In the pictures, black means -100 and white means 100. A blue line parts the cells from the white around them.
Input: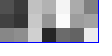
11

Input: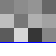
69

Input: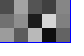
-28

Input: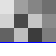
49

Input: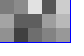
-50

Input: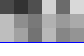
27

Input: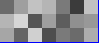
-21

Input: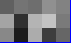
-78

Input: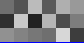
3

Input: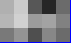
16
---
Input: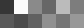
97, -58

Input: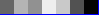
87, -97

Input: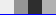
87, -64

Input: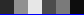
81, -90

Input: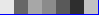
82, -64

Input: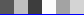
98, -52

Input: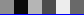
86, -93

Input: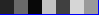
68, -94

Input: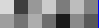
70, -80

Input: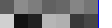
63, -86
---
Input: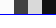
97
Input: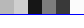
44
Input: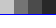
57
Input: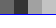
-19
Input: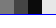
-4
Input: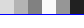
72
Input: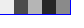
87
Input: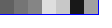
-24
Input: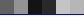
-24
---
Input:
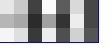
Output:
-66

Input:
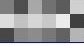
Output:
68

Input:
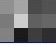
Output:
-25

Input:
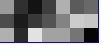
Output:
-56

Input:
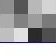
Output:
23

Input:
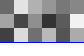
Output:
12

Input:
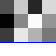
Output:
97

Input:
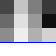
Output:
20

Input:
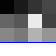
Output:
84
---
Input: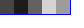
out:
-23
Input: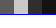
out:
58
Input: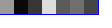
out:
-29
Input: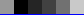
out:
-49
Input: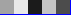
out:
-79
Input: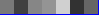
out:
63
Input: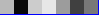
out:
22
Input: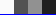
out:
-36
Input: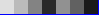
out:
14
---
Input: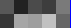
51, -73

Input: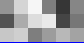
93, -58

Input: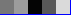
71, -97

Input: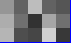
63, -61

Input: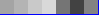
70, -48

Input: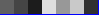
74, -78

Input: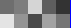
79, -60

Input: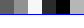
94, -99
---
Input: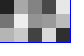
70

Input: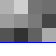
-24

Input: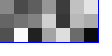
-16

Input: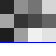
88

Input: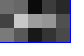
-59

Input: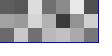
33

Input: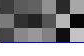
-89

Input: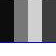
63

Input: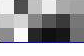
-83

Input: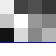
7
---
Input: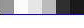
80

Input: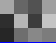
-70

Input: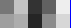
36

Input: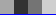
31

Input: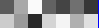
66

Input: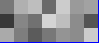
-6

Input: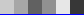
-24

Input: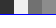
-61
